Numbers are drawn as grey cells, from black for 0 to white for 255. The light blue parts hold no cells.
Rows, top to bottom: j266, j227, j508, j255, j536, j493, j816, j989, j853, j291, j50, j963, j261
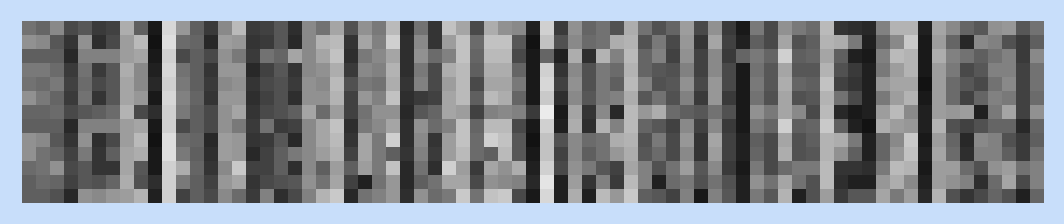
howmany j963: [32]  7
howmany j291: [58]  2
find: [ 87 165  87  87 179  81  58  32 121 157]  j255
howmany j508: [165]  5
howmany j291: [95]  8
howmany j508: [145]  3

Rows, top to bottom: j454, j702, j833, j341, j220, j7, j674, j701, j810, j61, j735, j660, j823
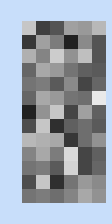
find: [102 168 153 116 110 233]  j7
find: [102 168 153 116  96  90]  j341
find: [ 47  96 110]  j701

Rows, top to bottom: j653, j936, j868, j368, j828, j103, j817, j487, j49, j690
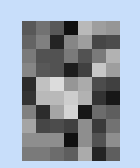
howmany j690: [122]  2
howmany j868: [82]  3
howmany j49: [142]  5

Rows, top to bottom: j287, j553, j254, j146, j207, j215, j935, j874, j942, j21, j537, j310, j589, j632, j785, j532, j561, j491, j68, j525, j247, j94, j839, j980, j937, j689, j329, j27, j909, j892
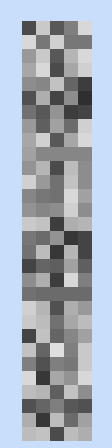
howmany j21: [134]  4
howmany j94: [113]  1
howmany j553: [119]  3
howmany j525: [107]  4
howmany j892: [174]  1

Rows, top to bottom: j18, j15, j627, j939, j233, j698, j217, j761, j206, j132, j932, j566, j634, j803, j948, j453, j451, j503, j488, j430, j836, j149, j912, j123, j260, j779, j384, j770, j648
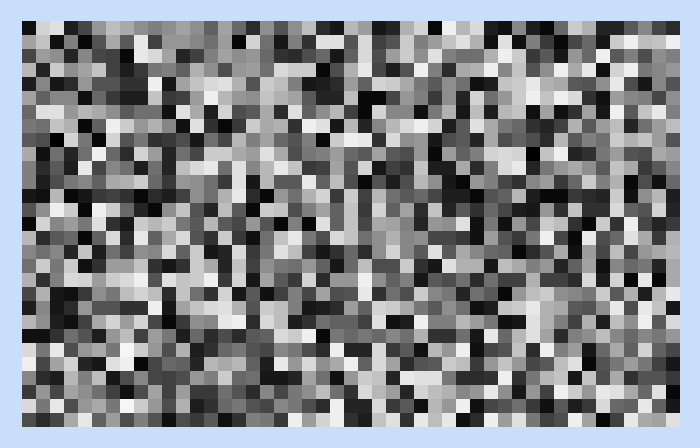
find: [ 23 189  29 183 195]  j217
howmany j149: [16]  3
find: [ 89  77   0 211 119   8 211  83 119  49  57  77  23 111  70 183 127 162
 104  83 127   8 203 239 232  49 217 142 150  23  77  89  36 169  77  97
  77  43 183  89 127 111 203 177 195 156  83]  j206

